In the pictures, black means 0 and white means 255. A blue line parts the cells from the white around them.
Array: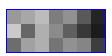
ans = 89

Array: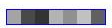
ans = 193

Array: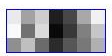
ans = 168

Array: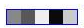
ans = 10

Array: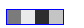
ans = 45

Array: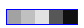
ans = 87

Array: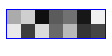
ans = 23

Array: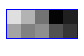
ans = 4

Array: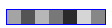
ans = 213
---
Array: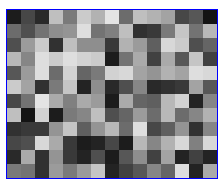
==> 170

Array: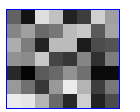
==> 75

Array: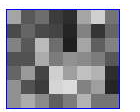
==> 116

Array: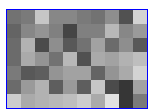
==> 122

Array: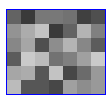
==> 153
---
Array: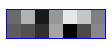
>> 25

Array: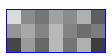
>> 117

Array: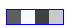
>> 64

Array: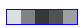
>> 55

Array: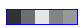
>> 230

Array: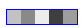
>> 236

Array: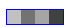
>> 165
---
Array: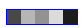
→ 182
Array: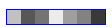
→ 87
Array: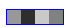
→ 46
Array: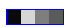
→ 214
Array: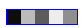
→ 187
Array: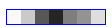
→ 202
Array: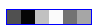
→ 5
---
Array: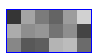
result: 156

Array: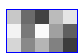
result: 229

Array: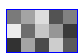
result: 129

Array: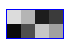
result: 11

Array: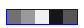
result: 86

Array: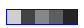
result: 37

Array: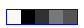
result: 84
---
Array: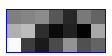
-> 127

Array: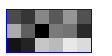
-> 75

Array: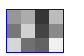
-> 151

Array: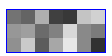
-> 115

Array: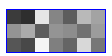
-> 59

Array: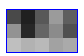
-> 73

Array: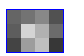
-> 101

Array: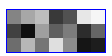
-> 132

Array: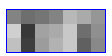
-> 131

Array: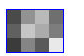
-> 74
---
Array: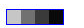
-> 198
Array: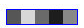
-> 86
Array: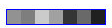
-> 146
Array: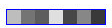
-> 189
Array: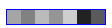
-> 165
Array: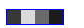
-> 56
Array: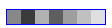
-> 136
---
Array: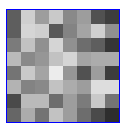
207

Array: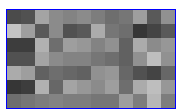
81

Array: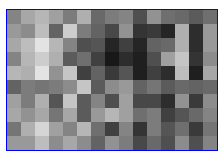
167

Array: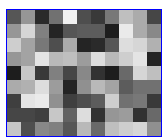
150

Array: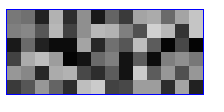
112

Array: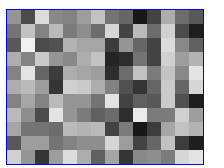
75

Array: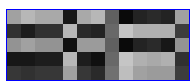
183
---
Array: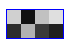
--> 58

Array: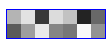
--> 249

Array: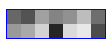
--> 232

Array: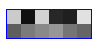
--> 117

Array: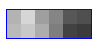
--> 66

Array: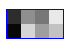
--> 158

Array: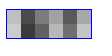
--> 112

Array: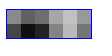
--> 185
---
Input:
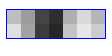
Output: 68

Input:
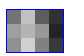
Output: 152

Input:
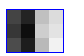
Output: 206

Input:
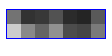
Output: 56

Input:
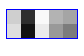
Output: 249

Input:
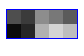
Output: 141

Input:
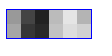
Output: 33
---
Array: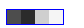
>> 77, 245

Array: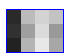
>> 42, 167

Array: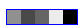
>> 144, 0

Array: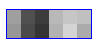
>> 159, 171

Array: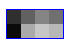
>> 47, 183

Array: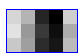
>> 214, 187

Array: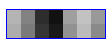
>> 180, 138
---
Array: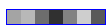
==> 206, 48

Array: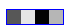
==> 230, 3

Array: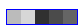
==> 215, 48

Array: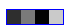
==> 202, 4

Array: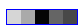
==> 214, 5

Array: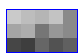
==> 202, 62

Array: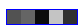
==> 196, 12

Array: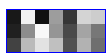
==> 248, 16

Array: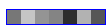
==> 197, 45
